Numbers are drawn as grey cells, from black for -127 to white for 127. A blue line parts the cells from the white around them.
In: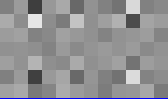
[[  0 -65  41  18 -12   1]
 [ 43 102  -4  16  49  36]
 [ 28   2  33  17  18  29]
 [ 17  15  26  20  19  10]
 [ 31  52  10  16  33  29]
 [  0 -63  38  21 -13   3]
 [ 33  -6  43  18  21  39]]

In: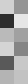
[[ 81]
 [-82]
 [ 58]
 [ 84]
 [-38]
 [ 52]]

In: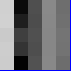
[[ 80 -48 -17]
 [ 81 -50 -15]
 [ 74 -47 -11]
 [ 77 -49 -12]
 [ 76 -45 -18]]

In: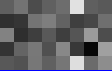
[[ -32  -51  -18  -32]
 [ -79  -11  -29  -56]
 [   2  -65  -65   27]
 [ -75   -7    8 -120]
 [ -39   -8   -9  -20]]

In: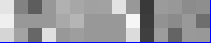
[[100 -34  49  33  98 -70  24  14]
 [111  24  41  24  24 -67  11 -17]
 [ 85 -24  24  24  24 -64 -27  24]]

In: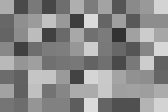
[[ 45  -6 -17  -3 -42  25]
 [-24  27  25  91  31  13]
 [-27  60 -21 -15 -77  76]
 [  8 -17  -1  77 -24   6]
 [ 57  31 -10 -28 -54  77]
 [-19  69  26  85  36  14]
 [ 34  64   6  43  31  30]
 [-10  21   1  91 -47  52]]
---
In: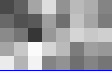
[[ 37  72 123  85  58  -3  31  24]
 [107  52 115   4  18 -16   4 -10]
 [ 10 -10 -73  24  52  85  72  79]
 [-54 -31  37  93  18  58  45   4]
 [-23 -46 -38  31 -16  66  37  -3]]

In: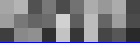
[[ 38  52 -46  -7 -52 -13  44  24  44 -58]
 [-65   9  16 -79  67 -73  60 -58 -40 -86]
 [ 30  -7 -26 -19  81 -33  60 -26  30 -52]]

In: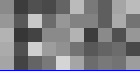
[[ 23 -39  72 -19  23   2   2 -33  43 -12]
 [ 43 -47  79  29  17 -12 -39 -27 -19 -54]
 [ 37 -60 -27  -6  85  37 -19  -6 -12  29]
 [ 10 -67 -47 -54 -27  59  -6 -33  37  59]
 [ 51 -73 -60  10  10  51 -67  10 -47  23]]

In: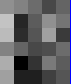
[[  16    2  -19  -55  -27]
 [   2  -27  -55  -49  -19]
 [  59  -83  -42   32  -69]
 [  67  -89  -35   16  -11]
 [  32  -96  -96  -63  -42]
 [  45 -127  -76   -5  -35]]

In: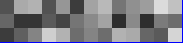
[[-45  42  50 -45  22 -67  35  57 -10  16  29  91  65]
 [-67 -31   4  79  50 -18   4 -18  50  42 -25 -37  85]
 [-25 -74 -74 -37 -59 -10  10  35 -82  10 -82  -4 -18]]

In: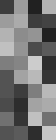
[[ 28  43 -66 -60]
 [-44  35  57 -74]
 [-66  28 -94  51]
 [ 64  20 -52 -36]
 [ 51  12  20 -94]
 [ -1   5  76 -82]
 [-44 -36 -82  70]
 [-44 -66  -1  57]
 [-14 -74  64 -14]
 [-52 -82  35  43]]

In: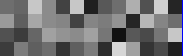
[[ -67   -3  -32  -17  -75  -32   -3  -83   86   33  -75  -53  -96]
 [ -17  -25   71   11  -61   71  -96  -39  -17   47  -46   79  -90]
 [  26  -32   39   11    5  -61    5   -3   19  -90   55    5  -17]
 [ -46  -67  -25   33   19   11   33   -9 -110  -39  -53   -9   71]]
